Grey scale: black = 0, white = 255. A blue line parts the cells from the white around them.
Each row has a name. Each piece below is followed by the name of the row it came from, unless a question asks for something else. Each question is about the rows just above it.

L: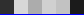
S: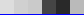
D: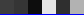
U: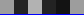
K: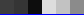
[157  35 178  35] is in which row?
U
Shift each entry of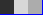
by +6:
[ 53 221 178]

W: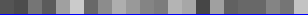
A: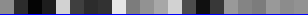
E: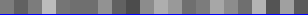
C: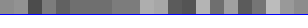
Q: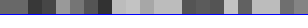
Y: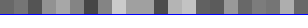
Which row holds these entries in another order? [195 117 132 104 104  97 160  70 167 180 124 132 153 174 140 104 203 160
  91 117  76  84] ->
W
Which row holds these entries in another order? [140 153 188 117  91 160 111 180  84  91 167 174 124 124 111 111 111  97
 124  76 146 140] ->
C

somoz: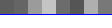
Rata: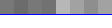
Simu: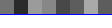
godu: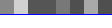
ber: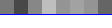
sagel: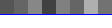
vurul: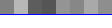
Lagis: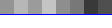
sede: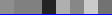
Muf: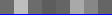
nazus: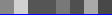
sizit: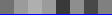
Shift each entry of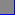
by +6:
[141]
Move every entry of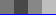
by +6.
[126  78 141 196]

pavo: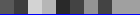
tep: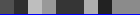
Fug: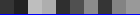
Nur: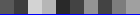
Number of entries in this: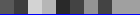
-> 10
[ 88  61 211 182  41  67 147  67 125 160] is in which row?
Nur
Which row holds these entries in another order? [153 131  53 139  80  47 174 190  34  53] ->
Fug

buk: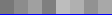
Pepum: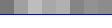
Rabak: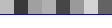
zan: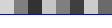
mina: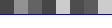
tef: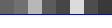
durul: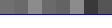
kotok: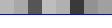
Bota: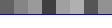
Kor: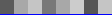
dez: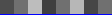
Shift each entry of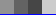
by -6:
[140  93  64 198]
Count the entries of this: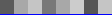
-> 8
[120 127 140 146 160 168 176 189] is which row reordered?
buk
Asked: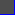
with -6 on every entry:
[71]
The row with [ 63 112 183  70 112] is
dez
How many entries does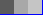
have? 3

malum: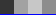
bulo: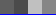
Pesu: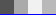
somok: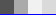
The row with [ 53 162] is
malum
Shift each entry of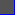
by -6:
[77]
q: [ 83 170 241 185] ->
Pesu
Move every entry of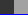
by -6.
[ 47 156]
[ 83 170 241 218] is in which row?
somok

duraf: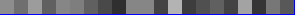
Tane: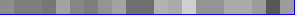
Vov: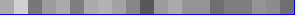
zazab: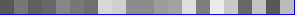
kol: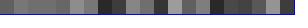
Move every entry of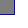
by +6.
[132]
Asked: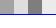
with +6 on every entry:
[169 228 132 241]
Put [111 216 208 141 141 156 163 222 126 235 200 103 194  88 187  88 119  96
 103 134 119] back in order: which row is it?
zazab
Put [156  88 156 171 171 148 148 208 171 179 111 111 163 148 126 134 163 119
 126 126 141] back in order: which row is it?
Tane
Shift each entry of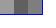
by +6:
[162 102 132]
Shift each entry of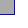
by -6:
[165]
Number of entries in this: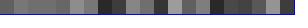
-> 21

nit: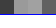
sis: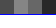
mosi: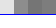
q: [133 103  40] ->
sis
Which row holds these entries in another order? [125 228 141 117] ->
mosi

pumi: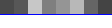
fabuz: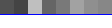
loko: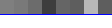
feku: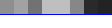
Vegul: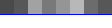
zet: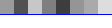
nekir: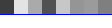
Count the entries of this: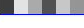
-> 6
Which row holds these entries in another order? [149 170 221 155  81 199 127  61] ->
zet
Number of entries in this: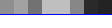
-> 8

